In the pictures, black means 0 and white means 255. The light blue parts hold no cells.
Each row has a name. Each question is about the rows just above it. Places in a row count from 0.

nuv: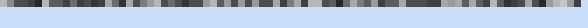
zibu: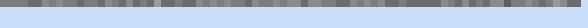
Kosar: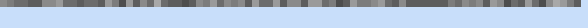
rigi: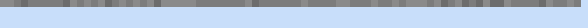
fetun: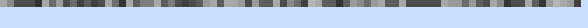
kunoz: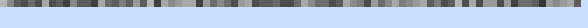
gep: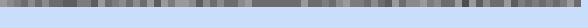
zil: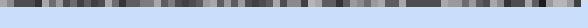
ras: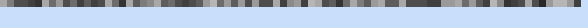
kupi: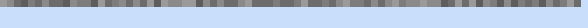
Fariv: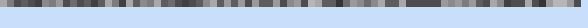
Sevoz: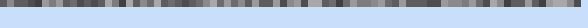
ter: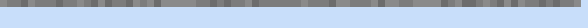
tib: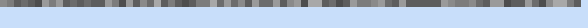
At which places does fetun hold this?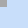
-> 0 6 15 18 22 30 32 33 39 45 54 57 63 70 75 80
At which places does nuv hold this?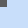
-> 7 8 31 47 52 55 56 66 68 71
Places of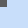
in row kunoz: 2 8 11 12 16 18 20 37 38 48 61 64 76 82
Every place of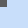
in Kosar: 4 5 11 14 19 24 25 27 35 40 43 49 56 58 59 60 61 62 63 69 74 82
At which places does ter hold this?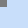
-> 1 2 5 6 7 9 10 12 16 17 20 28 29 31 33 34 37 38 39 40 41 42 44 45 46 50 51 52 57 58 64 68 70 75 76 78 80 81
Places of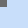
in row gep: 3 5 7 8 15 18 20 30 32 33 36 37 38 39 40 41 42 44 45 47 52 54 57 63 64 70 71 75 77 79 82
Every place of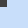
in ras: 4 11 13 26 40 43 61 62 69 73 82

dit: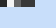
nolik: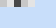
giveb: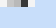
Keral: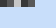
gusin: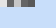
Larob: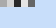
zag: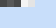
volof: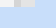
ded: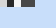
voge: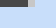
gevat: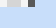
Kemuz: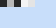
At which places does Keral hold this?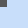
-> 1 4
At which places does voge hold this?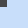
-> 0 1 2 3
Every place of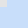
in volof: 3 4
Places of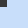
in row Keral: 0 3
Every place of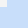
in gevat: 0 3
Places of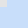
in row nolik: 1 4

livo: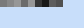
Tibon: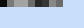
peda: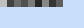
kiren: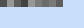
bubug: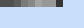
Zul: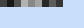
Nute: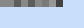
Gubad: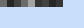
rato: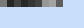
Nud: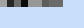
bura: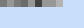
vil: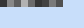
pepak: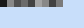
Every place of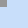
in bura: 1 4 6 7
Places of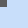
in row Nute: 2 4

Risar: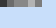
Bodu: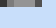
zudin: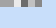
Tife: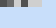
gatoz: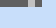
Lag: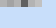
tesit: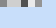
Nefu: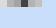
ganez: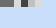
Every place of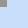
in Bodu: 2 3 4
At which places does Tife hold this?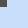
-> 0 3
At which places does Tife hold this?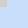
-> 2 4 5
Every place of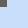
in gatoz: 0 1 2 3 5

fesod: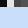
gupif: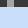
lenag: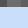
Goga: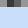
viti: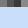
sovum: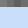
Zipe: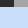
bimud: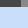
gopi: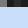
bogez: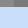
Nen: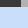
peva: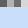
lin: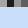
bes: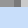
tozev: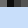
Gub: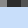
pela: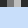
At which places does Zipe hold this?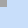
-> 2 3
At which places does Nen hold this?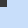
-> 0 1 2
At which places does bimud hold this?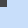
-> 0 1 2
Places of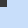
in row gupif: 0 2 3
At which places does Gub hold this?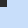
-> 1 2
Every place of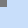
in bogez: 2 3

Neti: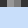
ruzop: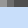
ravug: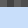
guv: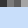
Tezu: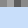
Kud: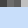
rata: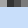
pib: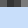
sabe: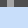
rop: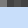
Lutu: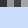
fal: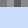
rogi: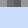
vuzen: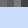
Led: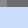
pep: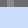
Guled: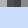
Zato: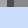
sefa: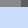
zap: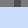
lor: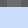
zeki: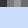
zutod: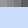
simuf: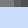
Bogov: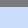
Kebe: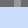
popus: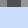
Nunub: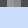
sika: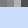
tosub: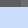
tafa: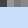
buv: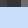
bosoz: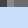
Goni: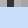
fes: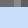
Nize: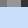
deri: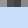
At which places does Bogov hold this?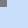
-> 0 1 2 3
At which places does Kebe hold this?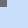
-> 0 1 3
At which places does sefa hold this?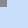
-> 0 1 2
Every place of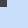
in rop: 1 3

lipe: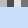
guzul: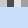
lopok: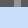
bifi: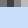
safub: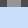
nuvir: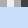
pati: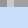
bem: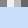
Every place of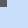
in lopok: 0 1 3
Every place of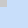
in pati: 1
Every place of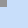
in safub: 1 2
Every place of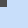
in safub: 0 3

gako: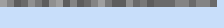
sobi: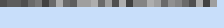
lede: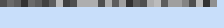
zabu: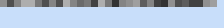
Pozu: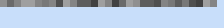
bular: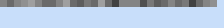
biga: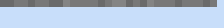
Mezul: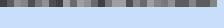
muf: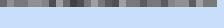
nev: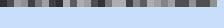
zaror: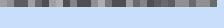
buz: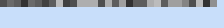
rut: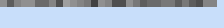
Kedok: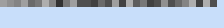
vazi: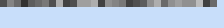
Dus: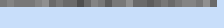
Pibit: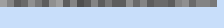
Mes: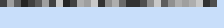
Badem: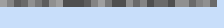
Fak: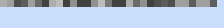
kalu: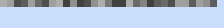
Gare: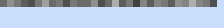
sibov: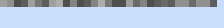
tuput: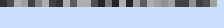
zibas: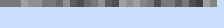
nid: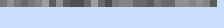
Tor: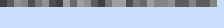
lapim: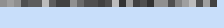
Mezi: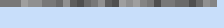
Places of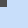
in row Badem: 9 10 11 16 17 21 24
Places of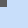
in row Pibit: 2 6 9 12 14 16 17 21 24
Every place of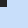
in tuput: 14 16 18

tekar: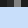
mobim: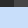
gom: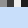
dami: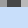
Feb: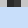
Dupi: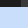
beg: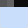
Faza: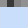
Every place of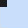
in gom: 3
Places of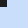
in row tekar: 0 3
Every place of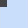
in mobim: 2 3
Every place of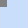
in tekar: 2
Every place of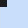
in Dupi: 0 1 2

